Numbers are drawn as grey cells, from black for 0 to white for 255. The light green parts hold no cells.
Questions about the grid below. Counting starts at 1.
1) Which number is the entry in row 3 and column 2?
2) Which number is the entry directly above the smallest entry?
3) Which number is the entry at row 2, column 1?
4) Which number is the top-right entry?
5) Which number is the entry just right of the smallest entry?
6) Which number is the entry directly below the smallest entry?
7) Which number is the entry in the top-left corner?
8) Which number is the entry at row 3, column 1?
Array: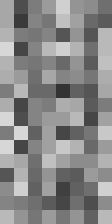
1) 124
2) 132
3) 167
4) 111
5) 97
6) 173
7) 167
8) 179

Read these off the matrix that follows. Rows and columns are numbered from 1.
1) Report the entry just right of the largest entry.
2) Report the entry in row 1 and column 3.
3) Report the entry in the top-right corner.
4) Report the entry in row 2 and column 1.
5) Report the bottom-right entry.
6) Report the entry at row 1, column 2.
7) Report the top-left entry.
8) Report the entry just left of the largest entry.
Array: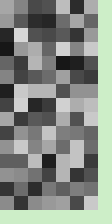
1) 81
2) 73
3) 173
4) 153
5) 201
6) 132
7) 166
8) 38

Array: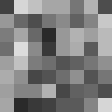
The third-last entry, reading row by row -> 90
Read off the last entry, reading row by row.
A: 214
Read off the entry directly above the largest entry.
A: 166
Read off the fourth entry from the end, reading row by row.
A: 90
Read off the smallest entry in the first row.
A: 65
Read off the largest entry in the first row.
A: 214
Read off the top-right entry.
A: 77
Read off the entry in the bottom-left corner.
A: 166
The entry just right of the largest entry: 138
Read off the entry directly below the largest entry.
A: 193
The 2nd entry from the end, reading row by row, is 132
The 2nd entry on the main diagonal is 104
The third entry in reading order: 193
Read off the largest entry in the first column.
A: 172
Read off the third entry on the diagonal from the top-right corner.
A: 178

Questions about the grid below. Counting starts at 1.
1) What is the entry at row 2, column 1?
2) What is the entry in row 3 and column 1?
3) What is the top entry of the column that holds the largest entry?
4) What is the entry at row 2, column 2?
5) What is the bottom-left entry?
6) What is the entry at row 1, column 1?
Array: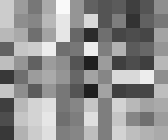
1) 204
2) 184
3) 249
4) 142
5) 56
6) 204

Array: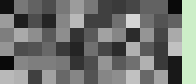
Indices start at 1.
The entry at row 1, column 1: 17
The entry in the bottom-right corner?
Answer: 24
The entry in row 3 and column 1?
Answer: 126
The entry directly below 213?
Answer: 43
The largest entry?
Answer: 213
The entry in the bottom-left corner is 185
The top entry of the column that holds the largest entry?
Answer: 70
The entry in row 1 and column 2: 120
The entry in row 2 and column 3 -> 77
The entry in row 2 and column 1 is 156
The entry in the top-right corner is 9
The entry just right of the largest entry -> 112
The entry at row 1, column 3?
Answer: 98
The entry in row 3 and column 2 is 170
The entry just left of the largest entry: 112
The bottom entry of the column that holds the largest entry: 193
